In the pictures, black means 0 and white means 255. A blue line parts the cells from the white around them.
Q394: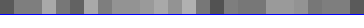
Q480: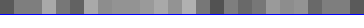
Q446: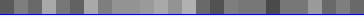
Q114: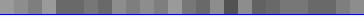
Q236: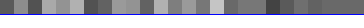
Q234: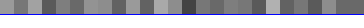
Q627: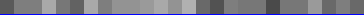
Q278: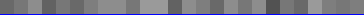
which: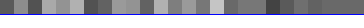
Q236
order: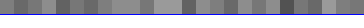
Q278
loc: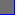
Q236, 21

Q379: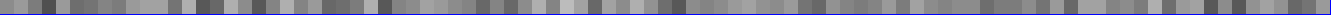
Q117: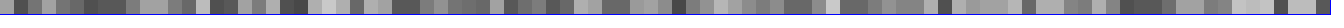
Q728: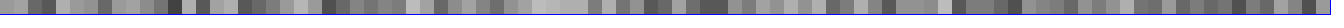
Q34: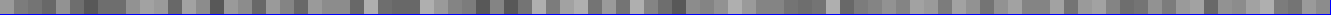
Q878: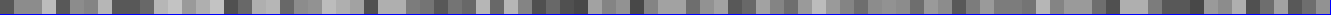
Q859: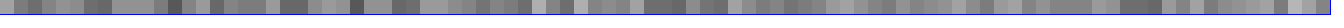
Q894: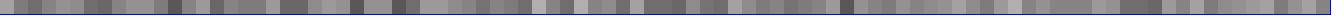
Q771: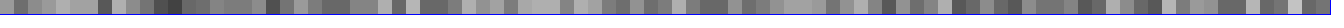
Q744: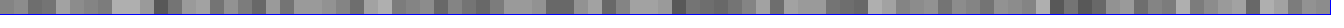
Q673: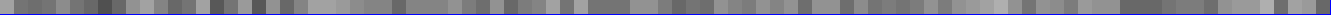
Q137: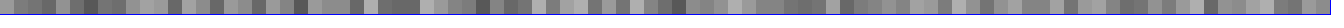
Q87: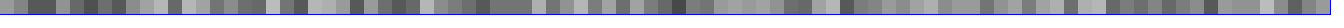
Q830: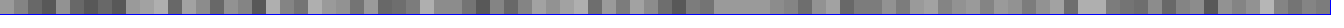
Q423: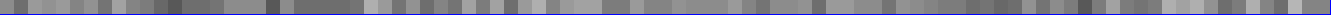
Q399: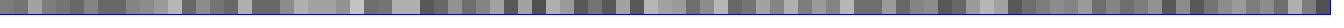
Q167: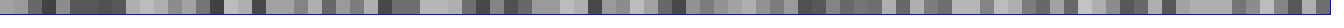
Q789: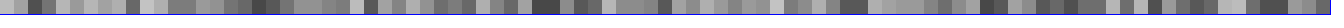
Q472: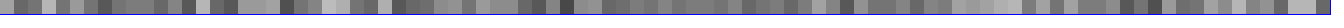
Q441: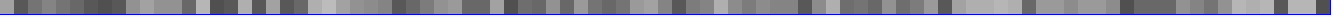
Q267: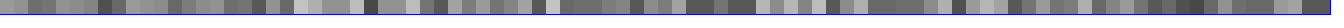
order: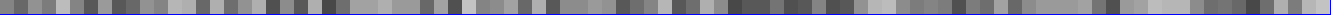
Q878
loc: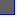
Q87, 92
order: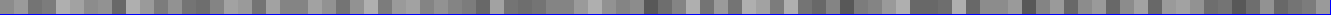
Q137
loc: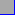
Q771, 37

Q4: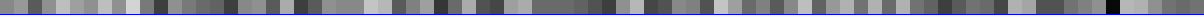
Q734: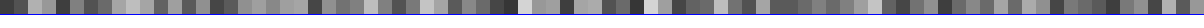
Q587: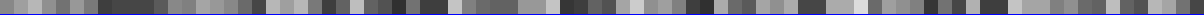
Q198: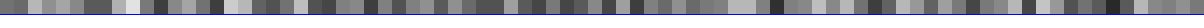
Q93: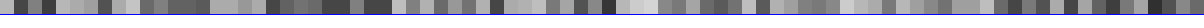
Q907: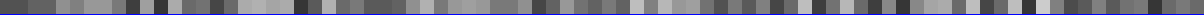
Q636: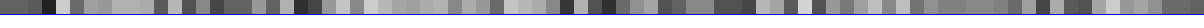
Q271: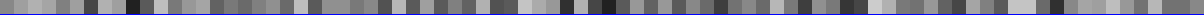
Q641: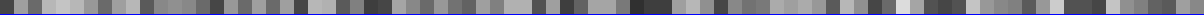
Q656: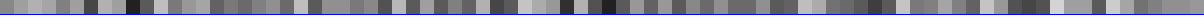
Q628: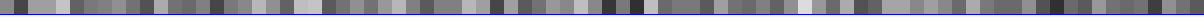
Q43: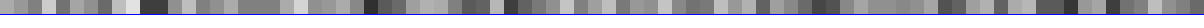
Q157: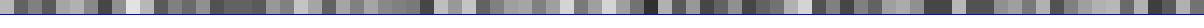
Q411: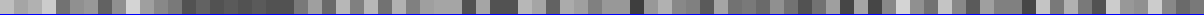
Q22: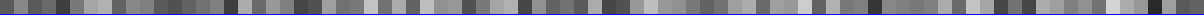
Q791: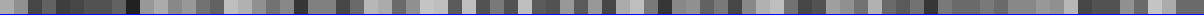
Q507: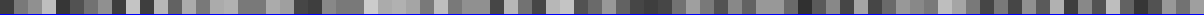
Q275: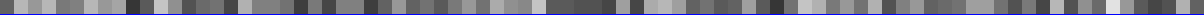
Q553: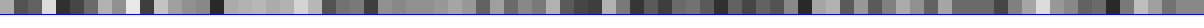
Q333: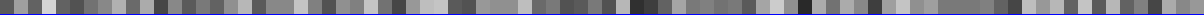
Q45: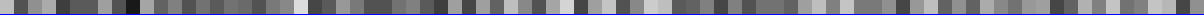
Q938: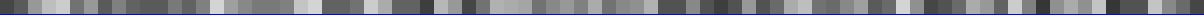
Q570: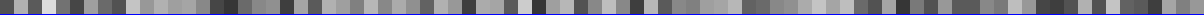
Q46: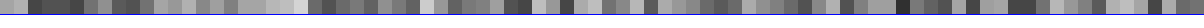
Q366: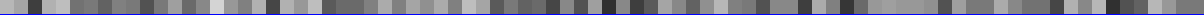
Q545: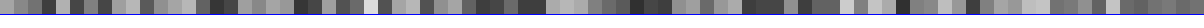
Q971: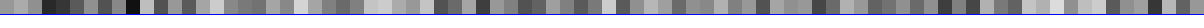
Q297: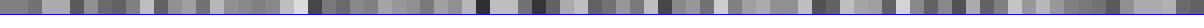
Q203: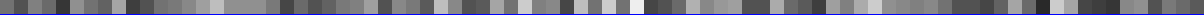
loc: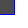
Q907, 76
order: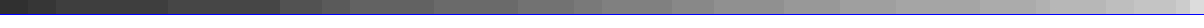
Q545

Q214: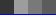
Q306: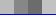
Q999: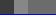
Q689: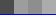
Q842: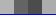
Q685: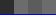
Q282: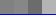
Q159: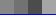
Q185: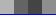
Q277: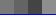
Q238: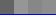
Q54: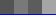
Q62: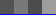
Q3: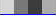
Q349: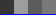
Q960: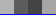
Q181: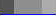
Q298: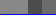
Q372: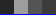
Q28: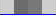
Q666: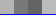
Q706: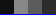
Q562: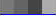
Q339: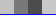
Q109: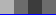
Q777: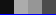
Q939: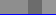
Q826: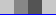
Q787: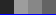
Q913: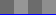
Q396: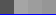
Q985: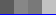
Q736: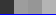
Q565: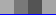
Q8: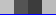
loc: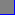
Q282, 0
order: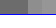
Q913
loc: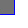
Q159, 1

